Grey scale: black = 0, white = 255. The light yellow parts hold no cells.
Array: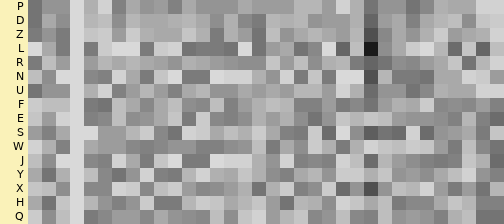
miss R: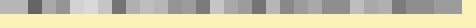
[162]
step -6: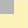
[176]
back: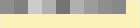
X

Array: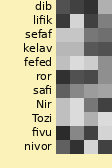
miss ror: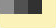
[73]
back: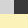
lifik
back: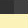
dib
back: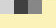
fivu
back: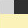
nivor
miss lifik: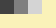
[57]

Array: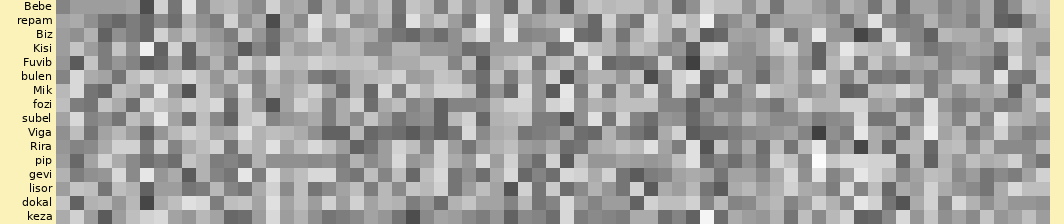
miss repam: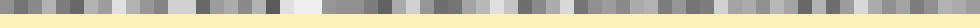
[77]
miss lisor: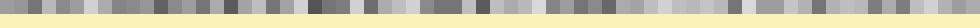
[202]

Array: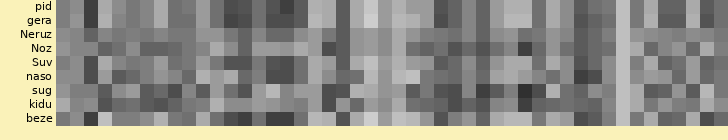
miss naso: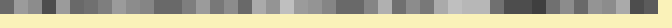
[162]
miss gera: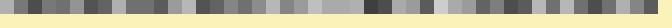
[69]

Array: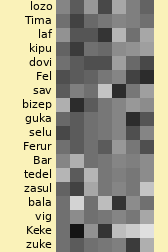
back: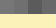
guka
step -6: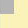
[175]

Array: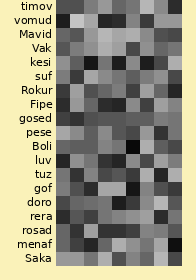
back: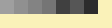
rera
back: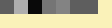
Boli
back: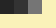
luv
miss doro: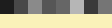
[109]

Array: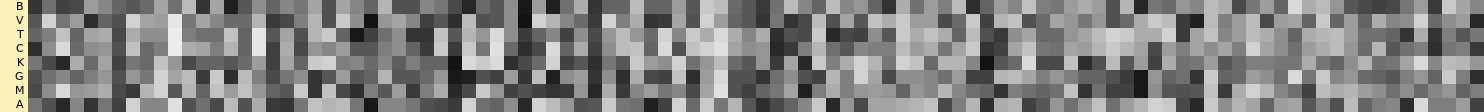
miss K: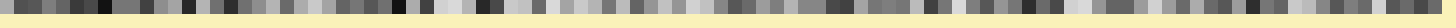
[94]
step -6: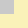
[195]
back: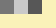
A

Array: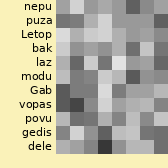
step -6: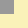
[147]
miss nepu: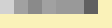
[169]
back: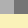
povu

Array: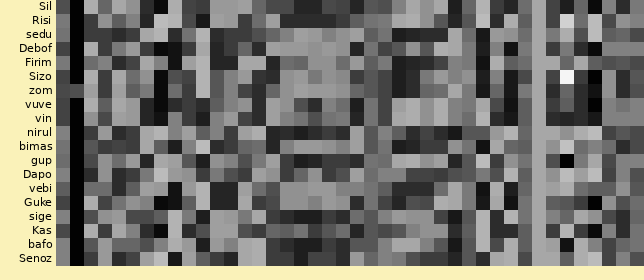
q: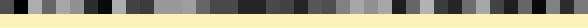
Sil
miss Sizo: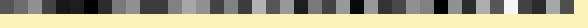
[137]
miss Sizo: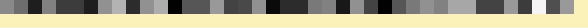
[52]
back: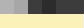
sedu
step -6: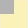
[173]

